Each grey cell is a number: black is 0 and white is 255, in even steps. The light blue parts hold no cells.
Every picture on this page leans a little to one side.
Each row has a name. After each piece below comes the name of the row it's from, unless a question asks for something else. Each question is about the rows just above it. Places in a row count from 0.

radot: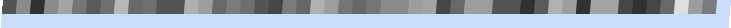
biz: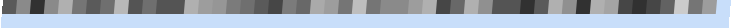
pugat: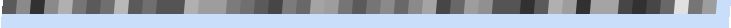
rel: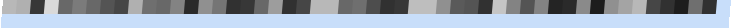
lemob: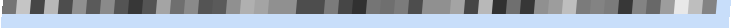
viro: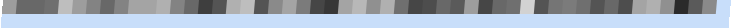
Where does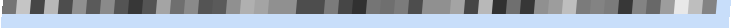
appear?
lemob
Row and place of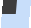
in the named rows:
viro, 14
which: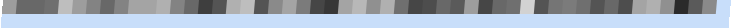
viro
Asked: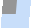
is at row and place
biz, 15
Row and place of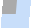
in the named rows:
biz, 22
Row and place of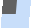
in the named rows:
biz, 47

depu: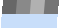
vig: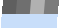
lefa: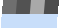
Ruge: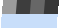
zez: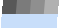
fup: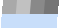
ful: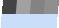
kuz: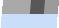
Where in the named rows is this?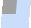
ful, 1
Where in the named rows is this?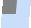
ful, 2

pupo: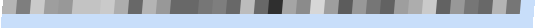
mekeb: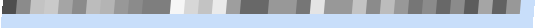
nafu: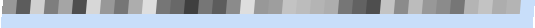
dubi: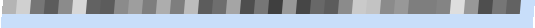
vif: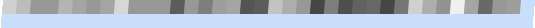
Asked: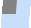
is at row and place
dubi, 31
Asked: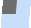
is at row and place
dubi, 15
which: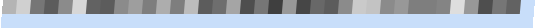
dubi
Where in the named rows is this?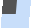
vif, 17
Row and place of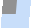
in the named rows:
vif, 31

